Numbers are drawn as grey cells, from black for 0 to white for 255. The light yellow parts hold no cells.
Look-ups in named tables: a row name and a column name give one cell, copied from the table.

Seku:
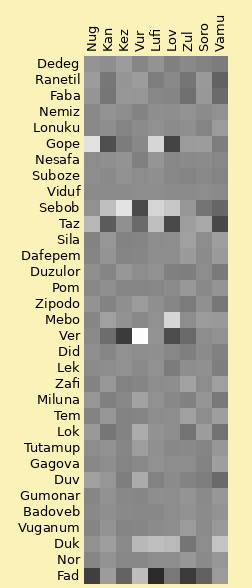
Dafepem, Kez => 133
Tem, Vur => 133
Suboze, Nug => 142
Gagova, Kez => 132
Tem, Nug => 131
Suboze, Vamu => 132
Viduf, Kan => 139
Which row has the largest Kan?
Sebob

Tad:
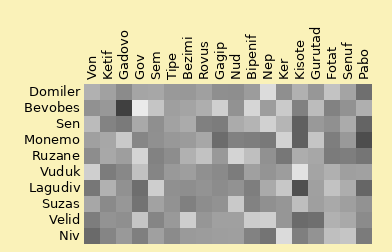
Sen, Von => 187
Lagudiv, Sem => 206
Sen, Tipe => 162
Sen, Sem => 143
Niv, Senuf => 197
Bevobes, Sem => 197
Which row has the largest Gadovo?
Monemo

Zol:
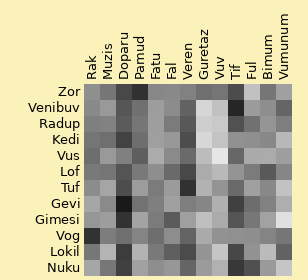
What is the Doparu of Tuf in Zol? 77
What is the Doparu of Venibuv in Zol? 86
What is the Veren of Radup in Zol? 88
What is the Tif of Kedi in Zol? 145
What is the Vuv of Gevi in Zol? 176
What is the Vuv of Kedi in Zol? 195
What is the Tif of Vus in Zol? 103
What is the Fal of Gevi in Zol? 160
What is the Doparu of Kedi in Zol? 66
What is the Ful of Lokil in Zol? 146
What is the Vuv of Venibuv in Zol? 193
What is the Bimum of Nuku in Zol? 154
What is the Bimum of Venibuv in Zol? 142
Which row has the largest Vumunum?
Gimesi

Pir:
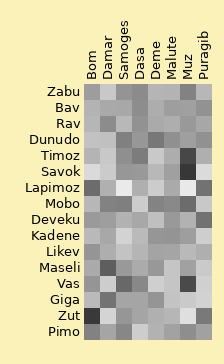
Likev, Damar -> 174
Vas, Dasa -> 136
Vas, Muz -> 74
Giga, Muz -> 202
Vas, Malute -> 197
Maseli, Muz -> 161
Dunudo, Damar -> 192
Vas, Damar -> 205
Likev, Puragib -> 175
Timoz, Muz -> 71
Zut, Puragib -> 121
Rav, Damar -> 140
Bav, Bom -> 179
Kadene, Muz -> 158
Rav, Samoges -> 184
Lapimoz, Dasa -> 175
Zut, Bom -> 57
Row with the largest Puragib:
Savok

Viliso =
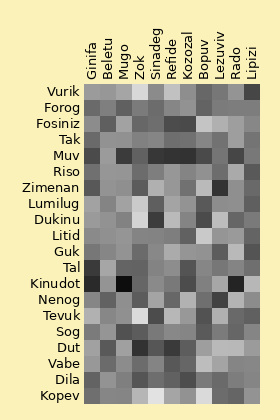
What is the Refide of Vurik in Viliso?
193
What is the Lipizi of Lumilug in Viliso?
95
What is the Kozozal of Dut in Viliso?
93
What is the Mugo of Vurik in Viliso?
165
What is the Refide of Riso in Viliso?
151
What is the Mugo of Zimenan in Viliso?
143
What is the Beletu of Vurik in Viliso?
151
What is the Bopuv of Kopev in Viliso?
218
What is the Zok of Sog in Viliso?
92
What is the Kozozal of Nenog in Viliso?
178
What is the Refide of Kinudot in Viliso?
121
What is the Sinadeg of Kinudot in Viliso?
138
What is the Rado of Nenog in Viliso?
179
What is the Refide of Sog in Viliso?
136
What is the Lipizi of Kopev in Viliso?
147
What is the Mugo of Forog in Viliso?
96
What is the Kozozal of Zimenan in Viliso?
113
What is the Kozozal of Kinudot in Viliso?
76

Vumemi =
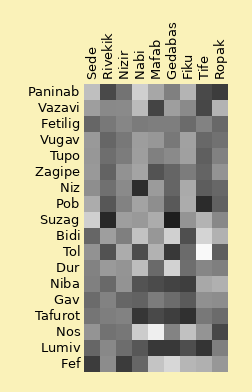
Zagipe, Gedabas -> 101
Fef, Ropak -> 151
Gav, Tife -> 144
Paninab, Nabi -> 207
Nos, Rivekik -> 114
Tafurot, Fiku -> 48
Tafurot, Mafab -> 73
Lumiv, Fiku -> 78
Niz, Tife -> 93
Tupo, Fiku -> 160
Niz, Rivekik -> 112
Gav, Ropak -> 141
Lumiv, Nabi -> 87
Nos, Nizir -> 119

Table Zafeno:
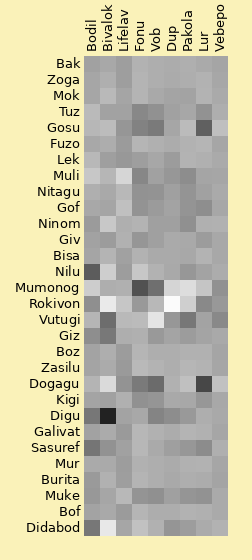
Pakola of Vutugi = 119
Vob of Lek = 167
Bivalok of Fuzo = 173
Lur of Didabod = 171
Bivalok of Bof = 169
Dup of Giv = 170
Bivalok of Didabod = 232
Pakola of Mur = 177
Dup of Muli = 151
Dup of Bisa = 170
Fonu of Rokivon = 153
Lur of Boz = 177
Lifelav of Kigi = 176
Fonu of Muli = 135

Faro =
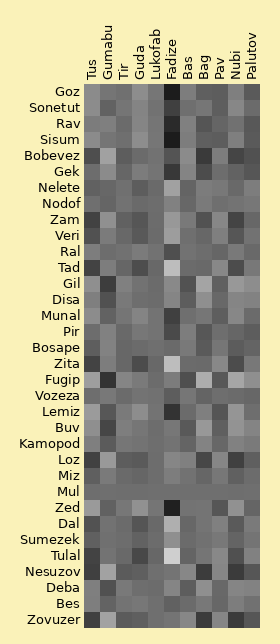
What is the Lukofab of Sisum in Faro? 118
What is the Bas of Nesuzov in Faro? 135
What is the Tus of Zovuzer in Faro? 64
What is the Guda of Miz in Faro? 102
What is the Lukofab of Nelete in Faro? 106
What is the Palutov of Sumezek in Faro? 116
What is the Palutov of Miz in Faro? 108
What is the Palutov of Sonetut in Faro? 107
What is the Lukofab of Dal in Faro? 105
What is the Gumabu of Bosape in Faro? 130
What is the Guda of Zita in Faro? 76
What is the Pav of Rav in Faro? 101
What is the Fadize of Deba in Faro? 133
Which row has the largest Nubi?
Fugip

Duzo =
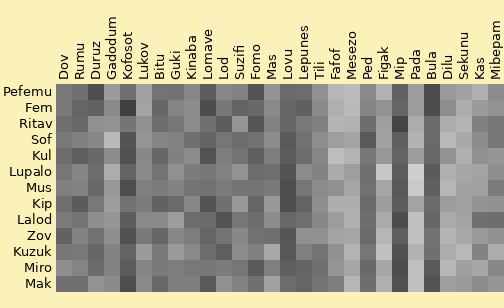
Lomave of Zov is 101
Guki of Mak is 126
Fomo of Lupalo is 108
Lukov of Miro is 133
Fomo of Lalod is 110
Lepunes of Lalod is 111
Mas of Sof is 141
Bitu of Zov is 102
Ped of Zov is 106
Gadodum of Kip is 157
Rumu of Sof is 128
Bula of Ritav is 106
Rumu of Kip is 91
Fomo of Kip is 101
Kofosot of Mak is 78
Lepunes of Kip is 99
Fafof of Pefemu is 182
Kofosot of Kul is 81
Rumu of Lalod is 116
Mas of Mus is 122

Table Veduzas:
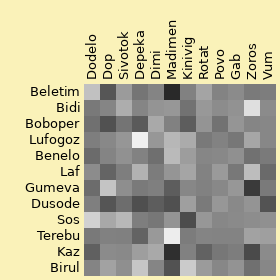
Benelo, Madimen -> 186
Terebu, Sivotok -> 128
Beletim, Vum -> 125
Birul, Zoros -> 112
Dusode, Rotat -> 122
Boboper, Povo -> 114
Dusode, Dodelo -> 127
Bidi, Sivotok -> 173
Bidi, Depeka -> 133
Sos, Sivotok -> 184
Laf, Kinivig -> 165
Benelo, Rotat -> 134
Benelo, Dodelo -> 107
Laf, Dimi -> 124
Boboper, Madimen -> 129
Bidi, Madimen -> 151

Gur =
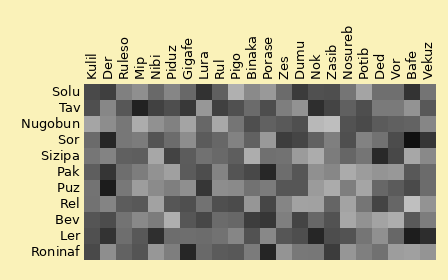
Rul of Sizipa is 105
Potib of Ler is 117
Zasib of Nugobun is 190
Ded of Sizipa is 41
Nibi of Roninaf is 151
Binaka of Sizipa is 173
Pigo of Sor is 130
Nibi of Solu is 105
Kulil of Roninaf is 73
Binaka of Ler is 82
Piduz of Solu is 134
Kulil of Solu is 73
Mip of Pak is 125
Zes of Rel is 133
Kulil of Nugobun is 165
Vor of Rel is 102
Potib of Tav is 78
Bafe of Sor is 17
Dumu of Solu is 59
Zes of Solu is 107
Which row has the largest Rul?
Nugobun

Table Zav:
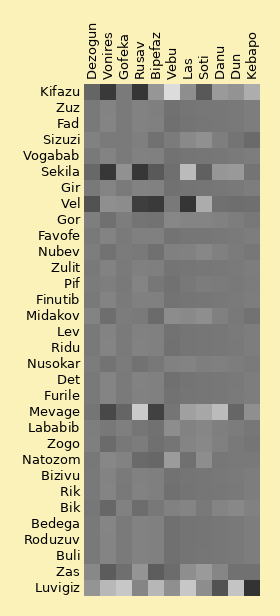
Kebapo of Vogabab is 125
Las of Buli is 116
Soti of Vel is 172
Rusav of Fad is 130
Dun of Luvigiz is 196
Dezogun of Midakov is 131
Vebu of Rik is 112
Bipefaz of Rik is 127
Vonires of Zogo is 107
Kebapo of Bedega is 125
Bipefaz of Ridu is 128
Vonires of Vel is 143
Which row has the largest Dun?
Luvigiz

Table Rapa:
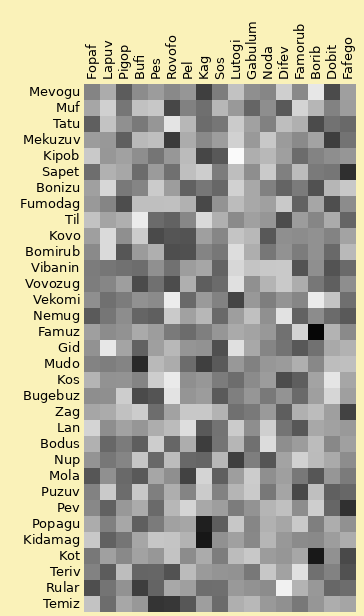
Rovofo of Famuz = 122
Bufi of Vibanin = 109
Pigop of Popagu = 167
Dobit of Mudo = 189
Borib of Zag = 188
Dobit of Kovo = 131
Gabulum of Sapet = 142
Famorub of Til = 156
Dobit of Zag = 159
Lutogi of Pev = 124
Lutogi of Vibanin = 215
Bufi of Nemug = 101

